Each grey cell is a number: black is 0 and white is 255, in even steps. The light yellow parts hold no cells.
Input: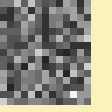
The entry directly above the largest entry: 82
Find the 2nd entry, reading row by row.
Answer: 123
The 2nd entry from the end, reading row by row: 152
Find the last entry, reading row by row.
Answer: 108
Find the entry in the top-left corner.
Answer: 123
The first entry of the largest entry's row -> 82
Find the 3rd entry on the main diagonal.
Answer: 123
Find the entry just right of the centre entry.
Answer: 108
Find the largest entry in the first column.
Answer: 206
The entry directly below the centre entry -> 37
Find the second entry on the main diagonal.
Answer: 50
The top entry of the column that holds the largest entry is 137
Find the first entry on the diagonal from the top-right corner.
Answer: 152
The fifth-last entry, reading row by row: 66
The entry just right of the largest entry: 152
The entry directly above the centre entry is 66
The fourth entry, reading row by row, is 96
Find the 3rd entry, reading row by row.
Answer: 194
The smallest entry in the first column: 50
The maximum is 246
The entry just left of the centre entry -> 206
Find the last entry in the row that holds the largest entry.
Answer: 152
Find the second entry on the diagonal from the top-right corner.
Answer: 66
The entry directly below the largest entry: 96
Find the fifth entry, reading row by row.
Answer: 194

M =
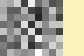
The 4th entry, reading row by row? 66
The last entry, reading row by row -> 209
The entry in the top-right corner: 95
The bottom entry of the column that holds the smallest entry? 251
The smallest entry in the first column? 95
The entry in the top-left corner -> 182
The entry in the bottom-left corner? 111
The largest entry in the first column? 197
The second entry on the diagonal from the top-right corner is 197
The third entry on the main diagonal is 139
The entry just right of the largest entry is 182
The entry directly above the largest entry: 95
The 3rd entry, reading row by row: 209
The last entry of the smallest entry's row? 66
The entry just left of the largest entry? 154
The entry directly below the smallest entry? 197
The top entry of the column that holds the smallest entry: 111
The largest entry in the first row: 238
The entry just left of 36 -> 154

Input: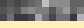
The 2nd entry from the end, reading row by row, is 57
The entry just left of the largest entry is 112
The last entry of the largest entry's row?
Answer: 100
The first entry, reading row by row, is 72
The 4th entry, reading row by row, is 85
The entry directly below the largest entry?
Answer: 125
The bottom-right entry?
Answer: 178
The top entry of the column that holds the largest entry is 191

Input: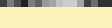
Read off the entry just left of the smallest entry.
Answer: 80
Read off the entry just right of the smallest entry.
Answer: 124

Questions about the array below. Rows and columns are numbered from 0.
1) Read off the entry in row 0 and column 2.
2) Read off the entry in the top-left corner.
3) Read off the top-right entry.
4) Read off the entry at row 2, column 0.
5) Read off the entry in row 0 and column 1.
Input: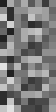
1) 118
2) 33
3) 130
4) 209
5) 171

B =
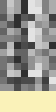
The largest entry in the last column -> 227
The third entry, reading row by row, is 160
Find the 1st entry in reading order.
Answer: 116
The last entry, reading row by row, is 172
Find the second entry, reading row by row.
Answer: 199
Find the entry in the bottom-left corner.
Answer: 145
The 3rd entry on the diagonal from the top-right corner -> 186
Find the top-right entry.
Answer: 172
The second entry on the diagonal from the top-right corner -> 130
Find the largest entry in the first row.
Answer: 227
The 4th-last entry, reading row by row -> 116
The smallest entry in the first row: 47
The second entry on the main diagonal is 186
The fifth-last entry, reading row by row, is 130
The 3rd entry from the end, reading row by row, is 172
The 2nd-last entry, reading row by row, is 88

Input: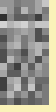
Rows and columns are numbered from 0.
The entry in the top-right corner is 197
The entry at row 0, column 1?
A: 150
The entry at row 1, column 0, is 181
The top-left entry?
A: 150
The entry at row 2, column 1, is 135
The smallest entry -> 49
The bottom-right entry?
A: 122
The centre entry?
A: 79
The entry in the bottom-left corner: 94
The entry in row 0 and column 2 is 122
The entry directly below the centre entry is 106
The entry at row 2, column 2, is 94
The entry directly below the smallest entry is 210

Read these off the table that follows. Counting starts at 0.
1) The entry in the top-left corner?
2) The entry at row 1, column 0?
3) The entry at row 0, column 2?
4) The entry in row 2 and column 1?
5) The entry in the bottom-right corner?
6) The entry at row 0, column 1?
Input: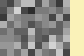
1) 97
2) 82
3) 137
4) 163
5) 70
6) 70
